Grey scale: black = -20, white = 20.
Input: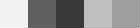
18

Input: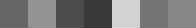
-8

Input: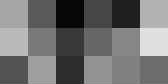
5

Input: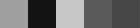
5

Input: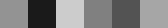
-16

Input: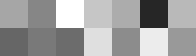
-3

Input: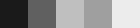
-16

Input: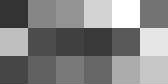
-5

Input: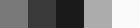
-1

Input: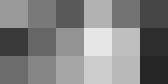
1
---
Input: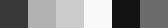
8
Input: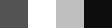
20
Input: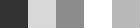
14
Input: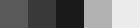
-11
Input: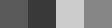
-11
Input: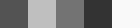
10
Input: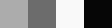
-3
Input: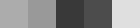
4
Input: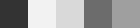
18
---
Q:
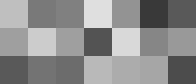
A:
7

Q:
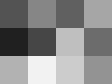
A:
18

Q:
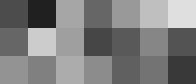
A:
-5

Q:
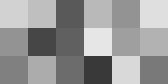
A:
-11

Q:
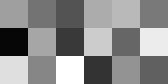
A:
-12

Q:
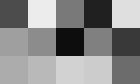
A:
13

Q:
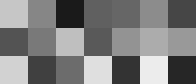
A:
-12

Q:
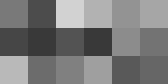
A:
5
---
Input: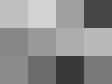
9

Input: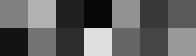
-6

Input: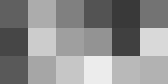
14

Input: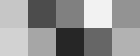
3

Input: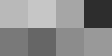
-13

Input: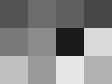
14

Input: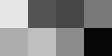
-1

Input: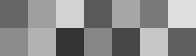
15

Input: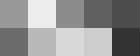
-8

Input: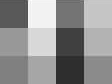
8
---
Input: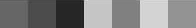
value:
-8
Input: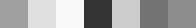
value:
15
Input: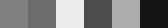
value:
-3
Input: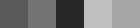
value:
-2
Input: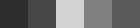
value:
-9
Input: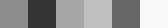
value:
-12
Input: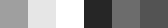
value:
16
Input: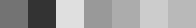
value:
-12
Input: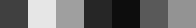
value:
16
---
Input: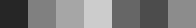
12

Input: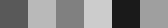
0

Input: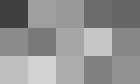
13

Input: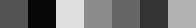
2

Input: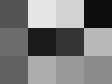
-5

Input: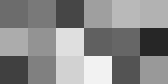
13

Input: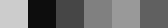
-9

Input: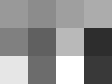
16

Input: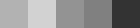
13
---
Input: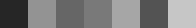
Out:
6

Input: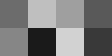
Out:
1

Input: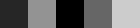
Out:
12

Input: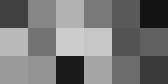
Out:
-6

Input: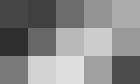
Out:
7

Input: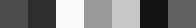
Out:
11
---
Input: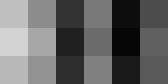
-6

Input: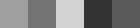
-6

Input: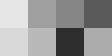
7

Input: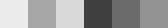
3

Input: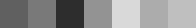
10

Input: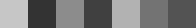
-7
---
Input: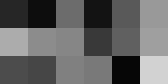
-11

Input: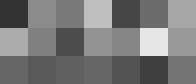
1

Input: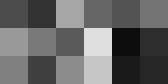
15

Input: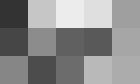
-5

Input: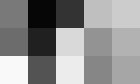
14

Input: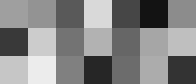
-4

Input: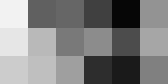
2
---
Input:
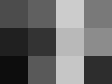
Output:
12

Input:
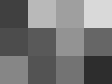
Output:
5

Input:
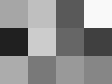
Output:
-6

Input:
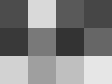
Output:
-6

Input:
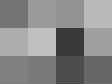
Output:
3

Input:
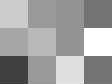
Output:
3
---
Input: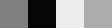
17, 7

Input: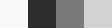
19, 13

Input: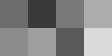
14, 7

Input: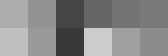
12, 10

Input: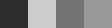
12, 4

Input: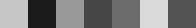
14, 11

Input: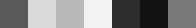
18, 14

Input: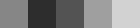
13, 5

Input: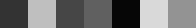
14, 10
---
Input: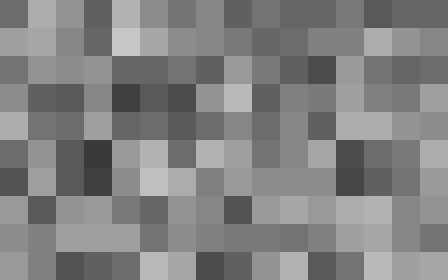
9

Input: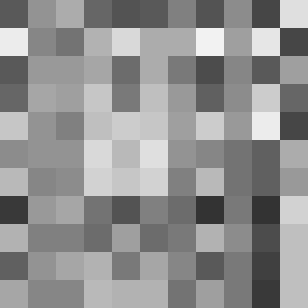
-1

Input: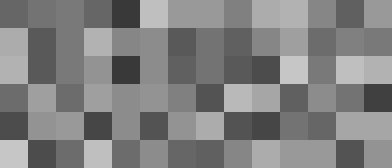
4

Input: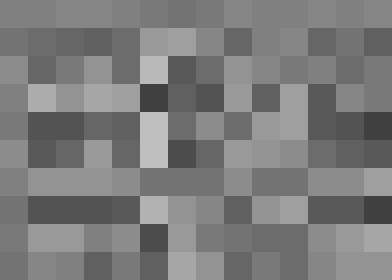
1

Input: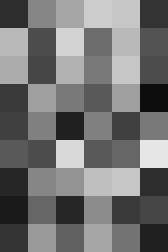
6

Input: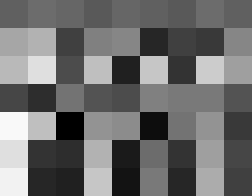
-14

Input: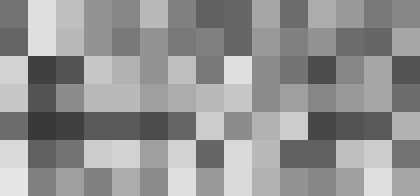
5
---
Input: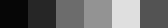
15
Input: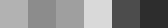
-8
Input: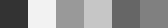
-4
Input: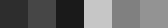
0
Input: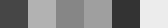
-12
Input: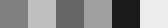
-16
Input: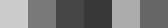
7
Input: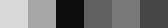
-1
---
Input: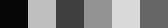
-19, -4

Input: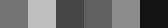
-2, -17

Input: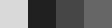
14, -4

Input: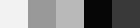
18, -11

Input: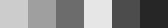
12, -14

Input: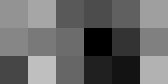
3, 8
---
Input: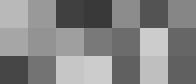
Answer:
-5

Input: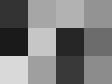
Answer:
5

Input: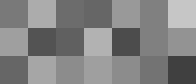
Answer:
2

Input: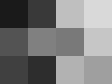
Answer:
-13

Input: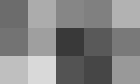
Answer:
-7

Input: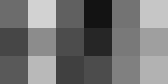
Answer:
-8

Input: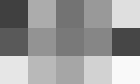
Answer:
6
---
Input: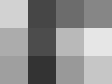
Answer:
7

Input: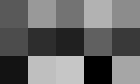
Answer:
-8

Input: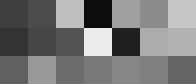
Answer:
-12

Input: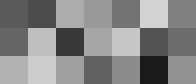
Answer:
-4

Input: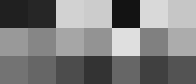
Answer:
4

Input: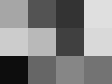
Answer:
12

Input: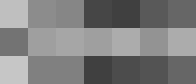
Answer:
-2
